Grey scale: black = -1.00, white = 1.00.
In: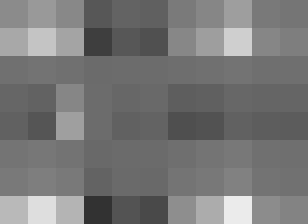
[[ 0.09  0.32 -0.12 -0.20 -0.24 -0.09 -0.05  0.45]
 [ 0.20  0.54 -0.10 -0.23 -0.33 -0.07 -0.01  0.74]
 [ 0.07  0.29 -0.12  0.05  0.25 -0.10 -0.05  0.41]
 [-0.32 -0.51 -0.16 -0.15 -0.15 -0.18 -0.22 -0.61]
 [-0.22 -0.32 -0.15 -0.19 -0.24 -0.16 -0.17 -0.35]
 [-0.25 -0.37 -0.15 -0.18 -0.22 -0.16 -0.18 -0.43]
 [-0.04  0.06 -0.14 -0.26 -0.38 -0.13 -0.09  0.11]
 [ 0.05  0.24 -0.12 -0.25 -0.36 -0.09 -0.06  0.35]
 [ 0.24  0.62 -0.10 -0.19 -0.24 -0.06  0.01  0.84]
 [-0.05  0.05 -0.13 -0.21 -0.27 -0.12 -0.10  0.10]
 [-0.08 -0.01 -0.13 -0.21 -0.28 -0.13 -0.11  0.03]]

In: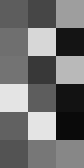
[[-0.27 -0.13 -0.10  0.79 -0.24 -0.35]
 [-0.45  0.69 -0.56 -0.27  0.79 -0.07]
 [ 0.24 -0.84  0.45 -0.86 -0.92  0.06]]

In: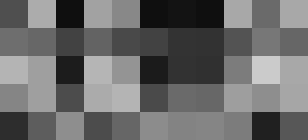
[[-0.38 -0.14  0.41  0.04 -0.65]
 [ 0.35 -0.19  0.25  0.25 -0.27]
 [-0.88 -0.48 -0.78 -0.40  0.11]
 [ 0.27 -0.22  0.42  0.34 -0.40]
 [ 0.07 -0.43  0.16  0.41 -0.20]
 [-0.88 -0.48 -0.79 -0.42  0.10]
 [-0.85 -0.60 -0.61 -0.17  0.03]
 [-0.88 -0.61 -0.62 -0.19  0.04]
 [ 0.32 -0.35 -0.03  0.24 -0.03]
 [-0.17 -0.07  0.59  0.11 -0.75]
 [ 0.32 -0.20  0.32  0.30 -0.32]]

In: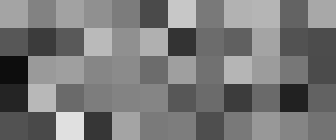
[[ 0.29 -0.32 -0.90 -0.72 -0.36]
 [ 0.02 -0.54  0.21  0.44 -0.43]
 [ 0.27 -0.30  0.25 -0.17  0.76]
 [ 0.13  0.46  0.05 -0.02 -0.58]
 [-0.03  0.13  0.09  0.03  0.29]
 [-0.42  0.38 -0.15  0.04 -0.04]
 [ 0.56 -0.60  0.25 -0.32 -0.02]
 [-0.05 -0.15 -0.11 -0.16 -0.39]
 [ 0.40 -0.25  0.42 -0.53 -0.05]
 [ 0.42  0.29  0.22 -0.17  0.19]
 [-0.22 -0.36 -0.07 -0.74  0.04]
 [ 0.32 -0.40 -0.41 -0.23 -0.10]]

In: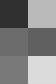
[[-0.62 -0.15 -0.05]
 [ 0.46 -0.25  0.72]]

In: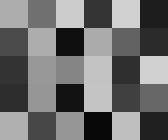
[[ 0.36 -0.41 -0.60 -0.65  0.38]
 [-0.12  0.36  0.19  0.18 -0.44]
 [ 0.60 -0.88  0.04 -0.86  0.18]
 [-0.59  0.34  0.53  0.54 -0.94]
 [ 0.64 -0.23 -0.63 -0.50  0.50]
 [-0.77 -0.66  0.64 -0.19 -0.75]]
